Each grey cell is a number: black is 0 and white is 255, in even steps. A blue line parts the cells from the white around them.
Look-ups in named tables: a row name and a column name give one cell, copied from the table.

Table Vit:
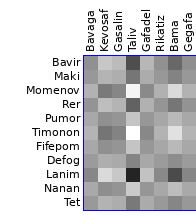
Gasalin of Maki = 174
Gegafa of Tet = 152
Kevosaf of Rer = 190
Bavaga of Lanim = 135
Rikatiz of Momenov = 177
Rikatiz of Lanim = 137
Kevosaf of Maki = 180
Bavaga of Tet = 153
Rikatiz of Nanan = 168
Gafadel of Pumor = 151

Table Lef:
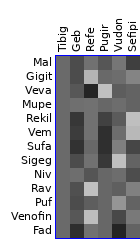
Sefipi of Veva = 99
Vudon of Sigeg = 191
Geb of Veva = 87
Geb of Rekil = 55
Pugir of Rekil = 65
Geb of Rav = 80

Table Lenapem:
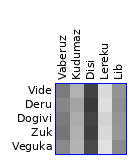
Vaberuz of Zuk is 118
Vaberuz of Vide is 123
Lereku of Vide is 218
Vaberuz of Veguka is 137
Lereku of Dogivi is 211
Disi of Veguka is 74
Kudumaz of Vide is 178
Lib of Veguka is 138
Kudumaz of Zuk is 176
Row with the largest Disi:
Veguka

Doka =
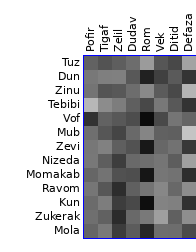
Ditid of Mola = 109
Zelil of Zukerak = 43
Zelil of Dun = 128
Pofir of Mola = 101
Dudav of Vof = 77
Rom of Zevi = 24
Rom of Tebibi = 72
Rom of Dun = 33
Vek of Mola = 110
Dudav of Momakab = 78
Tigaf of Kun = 125

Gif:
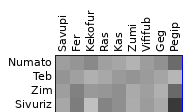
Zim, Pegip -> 105
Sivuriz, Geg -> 170
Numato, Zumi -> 179
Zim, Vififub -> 159
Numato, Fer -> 149
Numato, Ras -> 160
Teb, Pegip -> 182
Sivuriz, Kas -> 143
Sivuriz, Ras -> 132
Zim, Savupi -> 158
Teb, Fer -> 160
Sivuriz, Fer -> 125
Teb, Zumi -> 148
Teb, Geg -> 165
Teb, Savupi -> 148

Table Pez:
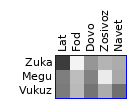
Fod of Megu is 189
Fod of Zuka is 243
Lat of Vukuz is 123
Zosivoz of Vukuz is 172
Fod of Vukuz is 186
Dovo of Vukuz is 116

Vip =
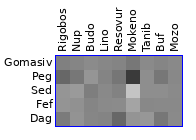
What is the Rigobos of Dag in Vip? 123
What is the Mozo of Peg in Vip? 136
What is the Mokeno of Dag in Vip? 148
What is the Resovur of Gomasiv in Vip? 132
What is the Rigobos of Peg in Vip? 103
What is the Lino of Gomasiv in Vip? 135
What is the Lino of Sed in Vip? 137
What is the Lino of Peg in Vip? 132
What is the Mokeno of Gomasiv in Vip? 119
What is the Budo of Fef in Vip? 133
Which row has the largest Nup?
Sed

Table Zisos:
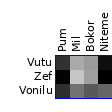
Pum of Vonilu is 47
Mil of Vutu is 170
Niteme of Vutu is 15
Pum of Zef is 3
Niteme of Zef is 1
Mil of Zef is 197
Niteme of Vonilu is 102
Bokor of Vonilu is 89
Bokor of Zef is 159
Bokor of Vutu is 155
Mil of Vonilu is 114
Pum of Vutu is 49

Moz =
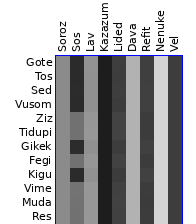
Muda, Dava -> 178
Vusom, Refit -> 64
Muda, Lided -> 66
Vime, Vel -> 61
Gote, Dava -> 178
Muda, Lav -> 151
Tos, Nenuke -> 212
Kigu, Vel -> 61
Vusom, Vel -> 61
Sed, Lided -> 62
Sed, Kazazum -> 29
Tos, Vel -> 61

